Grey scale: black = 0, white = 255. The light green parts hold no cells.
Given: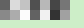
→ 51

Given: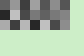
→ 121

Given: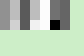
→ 113

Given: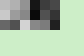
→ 81

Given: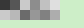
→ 129

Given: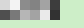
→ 234

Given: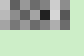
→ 214

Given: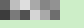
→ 169
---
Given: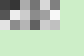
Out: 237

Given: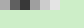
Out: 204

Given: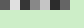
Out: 197

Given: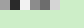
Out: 213

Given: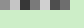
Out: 197

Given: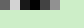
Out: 145

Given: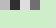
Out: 187

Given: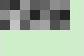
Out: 174
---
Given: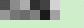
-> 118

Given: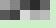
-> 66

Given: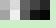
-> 239

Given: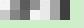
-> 133

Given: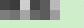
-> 115

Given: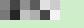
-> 37

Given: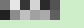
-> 140
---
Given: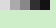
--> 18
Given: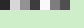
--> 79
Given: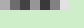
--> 225
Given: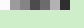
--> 46
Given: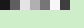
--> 62
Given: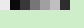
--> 45
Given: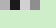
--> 142
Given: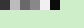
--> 11
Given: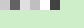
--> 66
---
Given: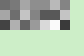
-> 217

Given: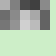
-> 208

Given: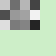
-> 123

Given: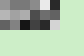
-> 65

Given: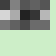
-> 74

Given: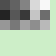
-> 162

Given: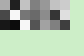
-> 162

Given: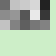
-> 95

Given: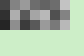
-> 154
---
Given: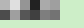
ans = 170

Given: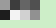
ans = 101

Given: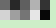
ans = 178

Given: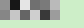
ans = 122

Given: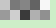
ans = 99

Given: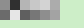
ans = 211

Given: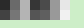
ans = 153
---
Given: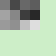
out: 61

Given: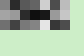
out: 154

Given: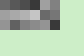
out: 106

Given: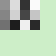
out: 70

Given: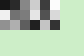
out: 82

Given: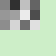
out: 235
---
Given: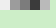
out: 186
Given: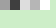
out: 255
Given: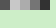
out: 50
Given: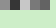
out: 99
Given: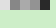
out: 41
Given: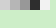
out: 242
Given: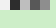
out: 142
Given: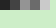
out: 202
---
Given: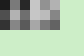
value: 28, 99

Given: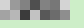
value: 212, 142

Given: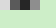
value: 218, 142

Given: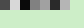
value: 74, 181

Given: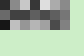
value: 44, 129

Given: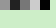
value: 150, 2
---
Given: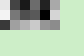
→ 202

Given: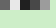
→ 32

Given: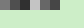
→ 196

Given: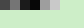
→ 7

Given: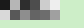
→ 100

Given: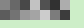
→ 204

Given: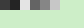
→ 100

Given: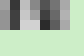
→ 43

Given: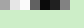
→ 10
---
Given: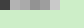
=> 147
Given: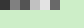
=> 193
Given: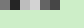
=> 211
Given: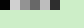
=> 104
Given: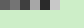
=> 167
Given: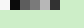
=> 122
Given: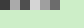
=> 213
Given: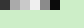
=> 239
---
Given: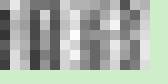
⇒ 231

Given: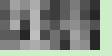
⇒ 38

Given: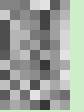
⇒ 109

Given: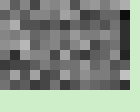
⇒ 193

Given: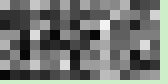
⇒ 51

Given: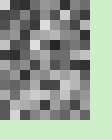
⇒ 160
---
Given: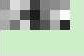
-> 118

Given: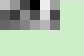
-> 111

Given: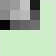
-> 89

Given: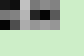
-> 77

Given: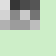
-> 156

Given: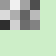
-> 209

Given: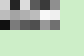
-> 123
